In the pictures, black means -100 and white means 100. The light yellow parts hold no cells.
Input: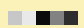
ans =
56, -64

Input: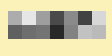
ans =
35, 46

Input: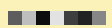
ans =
-27, 5

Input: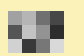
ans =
26, 70

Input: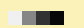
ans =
88, -94

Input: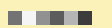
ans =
-10, -53

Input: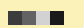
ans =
-53, -80

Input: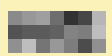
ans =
8, 13

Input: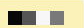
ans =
-94, -5

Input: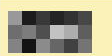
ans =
20, -9
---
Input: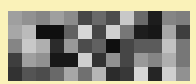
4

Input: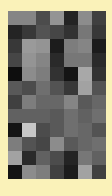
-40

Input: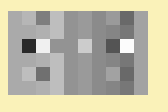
-1

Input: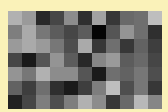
-69

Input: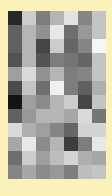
-2

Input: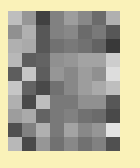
-49

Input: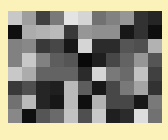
-50
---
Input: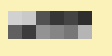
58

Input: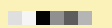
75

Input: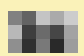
54

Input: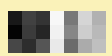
89

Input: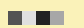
31

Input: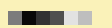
49

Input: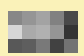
39
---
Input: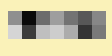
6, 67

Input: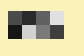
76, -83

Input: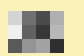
38, -30

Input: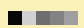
25, -94

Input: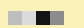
10, 49

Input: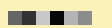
10, -21
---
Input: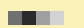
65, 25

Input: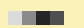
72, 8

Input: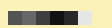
80, -19

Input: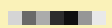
83, 67

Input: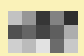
77, 62

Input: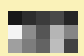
91, 48
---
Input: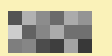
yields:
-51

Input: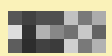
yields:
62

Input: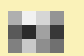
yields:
58

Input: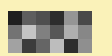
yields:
48

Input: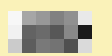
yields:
-10

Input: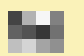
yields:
66

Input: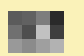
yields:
9
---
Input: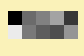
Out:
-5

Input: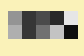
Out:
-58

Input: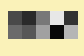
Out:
-32

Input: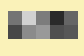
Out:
9

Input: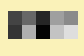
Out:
37

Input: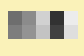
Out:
15

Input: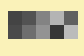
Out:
-14

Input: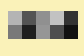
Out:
-76
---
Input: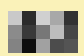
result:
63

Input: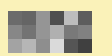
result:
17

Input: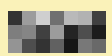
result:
62

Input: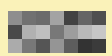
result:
-16

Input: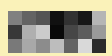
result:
-34

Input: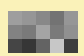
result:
7

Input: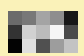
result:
29

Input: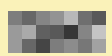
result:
4
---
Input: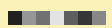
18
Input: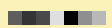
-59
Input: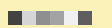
67
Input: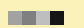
0
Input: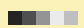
-38
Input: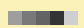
-5
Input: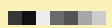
-86
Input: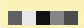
81
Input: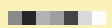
-70
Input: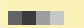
-54
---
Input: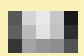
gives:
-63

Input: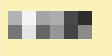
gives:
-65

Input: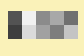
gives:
-12

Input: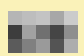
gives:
11

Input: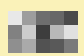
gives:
76

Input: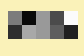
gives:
97

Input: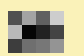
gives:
-47

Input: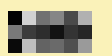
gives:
-70

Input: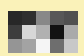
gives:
33

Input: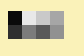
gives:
30
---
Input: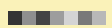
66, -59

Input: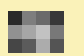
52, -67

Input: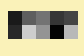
61, -97

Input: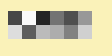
95, -71

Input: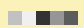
88, -60

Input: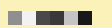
90, -81

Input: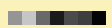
55, -97
